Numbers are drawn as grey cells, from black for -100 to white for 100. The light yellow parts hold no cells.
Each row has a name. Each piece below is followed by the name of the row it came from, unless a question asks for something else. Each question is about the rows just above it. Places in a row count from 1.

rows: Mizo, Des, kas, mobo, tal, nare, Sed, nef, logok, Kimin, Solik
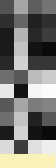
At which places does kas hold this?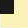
1
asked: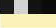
Kimin
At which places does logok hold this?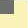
1
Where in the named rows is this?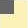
Des, 2
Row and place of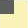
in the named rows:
Mizo, 3

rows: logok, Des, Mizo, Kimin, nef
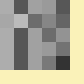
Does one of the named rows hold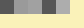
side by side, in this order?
no
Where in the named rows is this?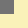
Kimin, 5

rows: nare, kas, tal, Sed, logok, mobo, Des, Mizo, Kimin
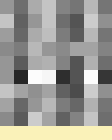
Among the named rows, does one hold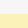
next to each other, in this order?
no
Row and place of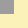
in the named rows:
tal, 1
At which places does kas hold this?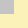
1 4
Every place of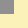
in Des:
3 8
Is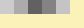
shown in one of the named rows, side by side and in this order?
no

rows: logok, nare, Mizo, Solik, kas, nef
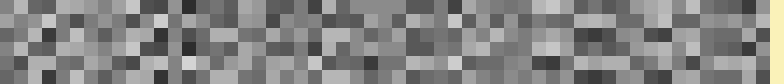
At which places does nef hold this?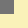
15 18 32 36 40 51
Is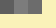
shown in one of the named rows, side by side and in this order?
yes
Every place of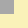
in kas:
7 15 18 21 31 48 53

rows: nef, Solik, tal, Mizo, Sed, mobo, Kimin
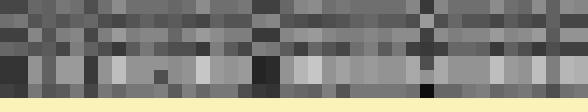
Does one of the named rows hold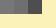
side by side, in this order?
yes
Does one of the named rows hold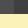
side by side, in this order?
yes
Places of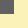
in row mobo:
4
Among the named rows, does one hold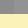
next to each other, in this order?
yes
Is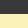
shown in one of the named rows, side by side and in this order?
yes

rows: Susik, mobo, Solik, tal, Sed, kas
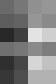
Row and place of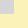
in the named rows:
Sed, 3
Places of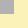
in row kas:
3 4
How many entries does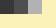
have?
3
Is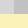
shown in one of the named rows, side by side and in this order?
yes
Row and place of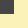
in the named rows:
Sed, 2
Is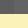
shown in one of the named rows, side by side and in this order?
yes
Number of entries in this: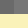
2

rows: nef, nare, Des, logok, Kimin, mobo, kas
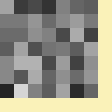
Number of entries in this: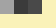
3
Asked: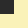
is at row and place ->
kas, 6
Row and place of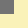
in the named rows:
logok, 4
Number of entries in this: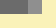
3
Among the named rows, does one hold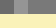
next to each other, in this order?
no

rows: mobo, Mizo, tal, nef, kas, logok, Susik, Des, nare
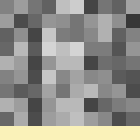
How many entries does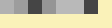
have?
7
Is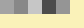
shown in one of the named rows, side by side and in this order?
no
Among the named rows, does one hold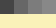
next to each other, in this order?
yes
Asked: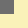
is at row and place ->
kas, 8
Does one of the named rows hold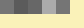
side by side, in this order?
no
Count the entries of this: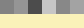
6
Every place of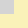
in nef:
4 6

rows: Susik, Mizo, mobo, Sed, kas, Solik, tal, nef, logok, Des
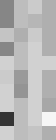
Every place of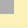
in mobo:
2 4
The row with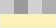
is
Solik
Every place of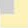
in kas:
1 3 4
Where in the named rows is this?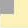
nef, 4
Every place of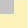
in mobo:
1
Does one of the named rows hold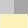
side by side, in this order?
no

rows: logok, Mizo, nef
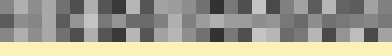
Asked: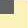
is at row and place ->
logok, 25
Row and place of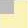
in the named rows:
nef, 26
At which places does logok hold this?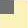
5 15
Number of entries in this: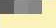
3
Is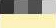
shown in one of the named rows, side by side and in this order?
no

